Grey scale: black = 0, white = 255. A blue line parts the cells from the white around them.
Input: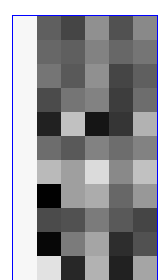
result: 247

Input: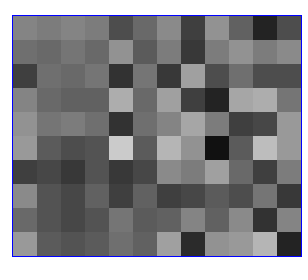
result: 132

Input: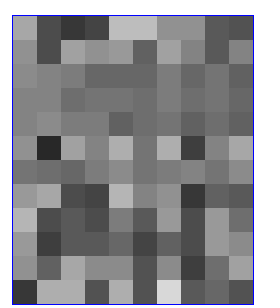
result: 167

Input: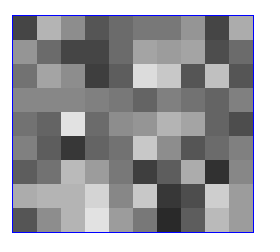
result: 69

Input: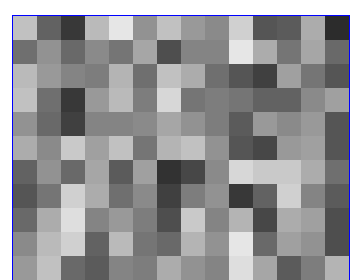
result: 193

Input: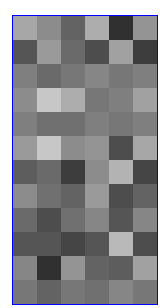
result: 167
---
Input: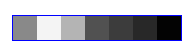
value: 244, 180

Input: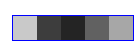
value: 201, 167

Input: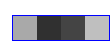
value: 191, 169

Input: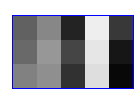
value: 238, 230

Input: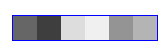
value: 240, 221

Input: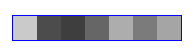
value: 202, 173

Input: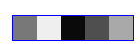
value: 239, 169
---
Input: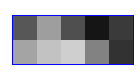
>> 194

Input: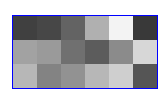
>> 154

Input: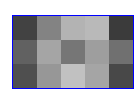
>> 165

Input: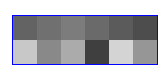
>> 137

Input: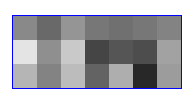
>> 143

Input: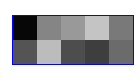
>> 188
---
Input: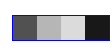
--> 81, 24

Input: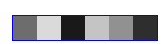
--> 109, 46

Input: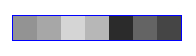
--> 147, 69

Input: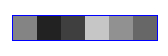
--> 132, 103

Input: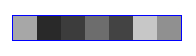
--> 167, 144

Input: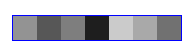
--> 147, 113

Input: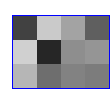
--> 65, 124
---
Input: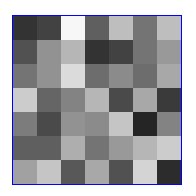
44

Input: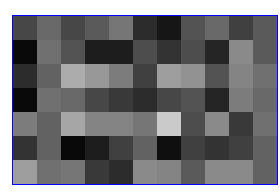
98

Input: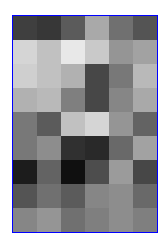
127

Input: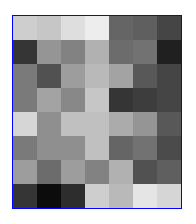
214

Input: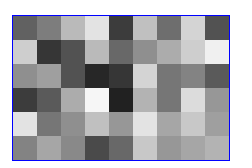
179

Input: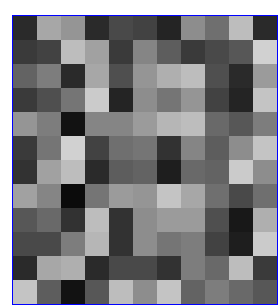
87

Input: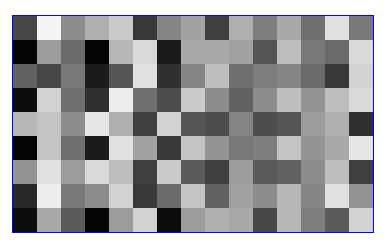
210

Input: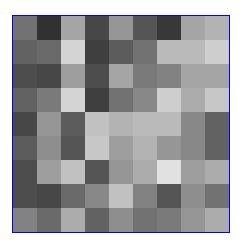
172

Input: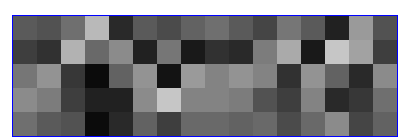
98
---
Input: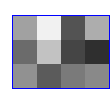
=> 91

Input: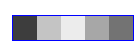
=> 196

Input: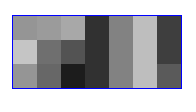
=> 103

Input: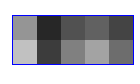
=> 60

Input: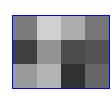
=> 179

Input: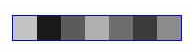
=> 25

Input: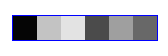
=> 195

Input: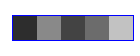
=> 137

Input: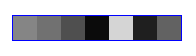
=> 113

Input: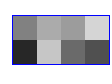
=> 198
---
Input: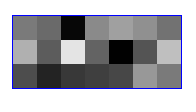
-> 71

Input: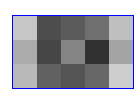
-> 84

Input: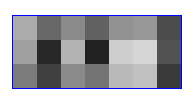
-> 185

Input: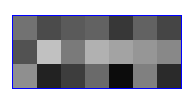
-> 12

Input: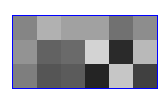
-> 36

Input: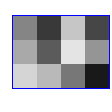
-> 185

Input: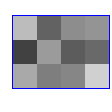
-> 126

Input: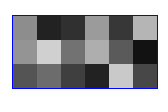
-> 34
